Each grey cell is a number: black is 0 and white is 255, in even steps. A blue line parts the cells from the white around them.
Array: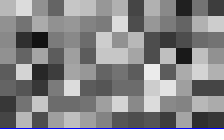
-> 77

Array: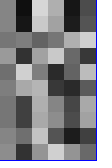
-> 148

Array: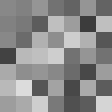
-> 206

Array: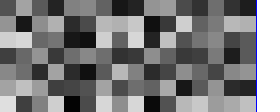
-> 129

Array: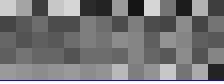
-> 139
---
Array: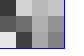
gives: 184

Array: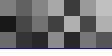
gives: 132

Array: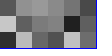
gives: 153

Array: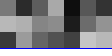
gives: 93

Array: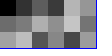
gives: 93

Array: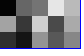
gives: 116

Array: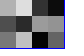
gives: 50

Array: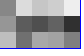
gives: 198

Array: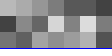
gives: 150
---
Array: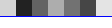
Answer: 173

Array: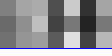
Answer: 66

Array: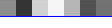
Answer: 246

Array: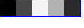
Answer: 244

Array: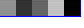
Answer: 101

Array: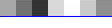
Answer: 217

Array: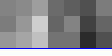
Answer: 101

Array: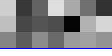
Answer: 77

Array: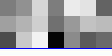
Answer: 112

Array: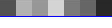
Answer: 212
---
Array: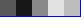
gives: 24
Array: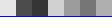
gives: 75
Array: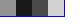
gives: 25
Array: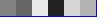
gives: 102
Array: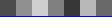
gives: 143
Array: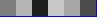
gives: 181
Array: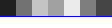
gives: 114
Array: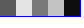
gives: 227
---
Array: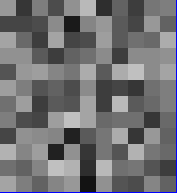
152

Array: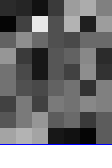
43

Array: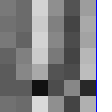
121

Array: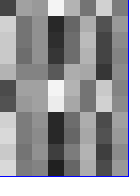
68

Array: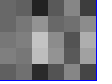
104

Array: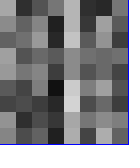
167

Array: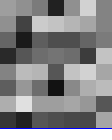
158

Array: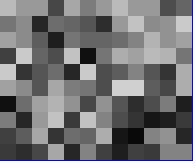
186
